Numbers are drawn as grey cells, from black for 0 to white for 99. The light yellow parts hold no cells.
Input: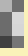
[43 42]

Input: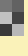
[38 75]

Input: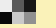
[ 9 78]

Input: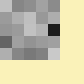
[54 59 75 62 68]

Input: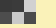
[81 78]

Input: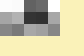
[99 19 65]

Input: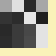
[65 89 23 17]

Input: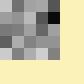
[33 33 62 67 79]

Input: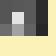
[17 35 63]
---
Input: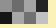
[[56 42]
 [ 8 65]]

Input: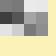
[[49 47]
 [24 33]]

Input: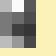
[[72 97]
 [47 42]]

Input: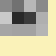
[[53 44]
 [78 16]]

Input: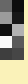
[[40  5]
 [60  9]]

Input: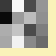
[[22 96]
 [ 4 60]]

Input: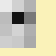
[[91 81]
 [73  7]]
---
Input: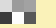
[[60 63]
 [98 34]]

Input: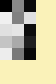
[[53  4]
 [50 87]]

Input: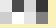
[[29 83]
 [99 89]]

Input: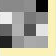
[[53 55]
 [67 47]]

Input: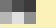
[[29 23]
 [87 56]]

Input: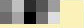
[[74 17]
 [64  0]]

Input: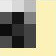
[[84 73]
 [ 8 50]]

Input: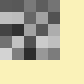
[[34 47]
 [73 40]]

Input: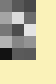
[[34 28]
 [85 42]]
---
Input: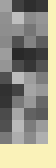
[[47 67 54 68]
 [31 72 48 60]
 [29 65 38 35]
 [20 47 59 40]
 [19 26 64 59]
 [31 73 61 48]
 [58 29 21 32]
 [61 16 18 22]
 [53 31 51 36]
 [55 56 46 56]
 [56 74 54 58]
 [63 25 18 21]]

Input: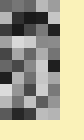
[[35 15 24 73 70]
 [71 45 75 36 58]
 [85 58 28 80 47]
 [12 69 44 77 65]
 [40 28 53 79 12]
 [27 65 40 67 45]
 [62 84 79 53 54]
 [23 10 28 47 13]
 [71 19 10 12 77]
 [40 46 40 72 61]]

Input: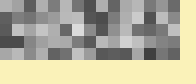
[[65 72 54 68 38 44 75 60 34 36 34 65 25 46 38]
 [29 29 52 62 67 66 48 35 72 64 81 74 58 51 48]
 [35 75 64 76 68 40 85 54 33 56 72 44 40 47 74]
 [37 49 45 55 60 72 73 33 30 48 68 79 32 73 53]
 [69 63 36 68 48 71 45 31 68 39 66 71 47 58 41]]

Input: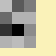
[[69 73 61]
 [19  1 54]
 [41 69 69]
 [74 35 48]]

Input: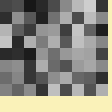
[[50 39 54 20 74 29 71 32 68]
 [42 52 21 33 55 66 40 37 18]
 [52 55 21 67 41 32 60 65 53]
 [16 18 11 58 43 59 65 63 26]
 [76 16 68 48 68 34 74 66 52]
 [70 36 23 58 60 24 76 38 12]
 [18 56 34 13 44 67 29 73 53]
 [27 30  9 16 29 53 72 80 20]]

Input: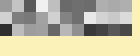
[[18 73 61 62 40 71 56 22 26 34 28]
 [81 49 47 63 81 51 43 90 82 78 85]
 [60 76 35 93 74 41 43 42 68 66 68]]
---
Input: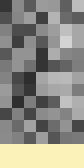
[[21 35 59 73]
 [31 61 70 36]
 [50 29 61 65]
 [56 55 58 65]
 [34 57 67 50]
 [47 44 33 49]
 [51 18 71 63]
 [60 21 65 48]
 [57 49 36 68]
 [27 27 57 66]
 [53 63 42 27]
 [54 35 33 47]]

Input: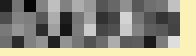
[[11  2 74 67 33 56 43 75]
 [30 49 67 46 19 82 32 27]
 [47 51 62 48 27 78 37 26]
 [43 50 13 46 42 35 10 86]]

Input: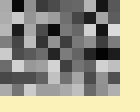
[[66 56 29 40  8]
 [67 58 61 27 64]
 [71 65  4 40  8]
 [49 73 57 47 24]
 [79 35 14 39  1]
 [42 59 82 45 81]
 [28 30 75 64 57]
 [66 79 61 74 56]]

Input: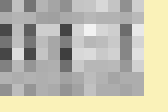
[[47 45 64 76 84 56]
 [67 69 62 67 69 67]
 [28 36 80 82 83 42]
 [45 46 65 79 73 52]
 [27 28 65 84 78 52]
 [50 58 68 78 71 59]
 [69 69 69 66 69 67]
 [56 58 66 63 67 64]]

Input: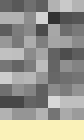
[[39 43 69 70]
 [69 55 19 33]
 [36 53 65 47]
 [59 67 64 54]
 [75 54 38 36]
 [46 48 39 51]
 [80 71 40 45]
 [43 51 54 57]
 [27 39 84 74]
 [69 58 45 60]]

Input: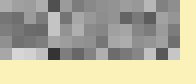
[[67 61 31 48 56 61 71 55]
 [46 60 76 65 55 39 36 58]
 [49 42 76 68 52 64 48 48]
 [56 46 64 57 46 67 58 43]
 [65 81 20 40 68 47 75 77]]
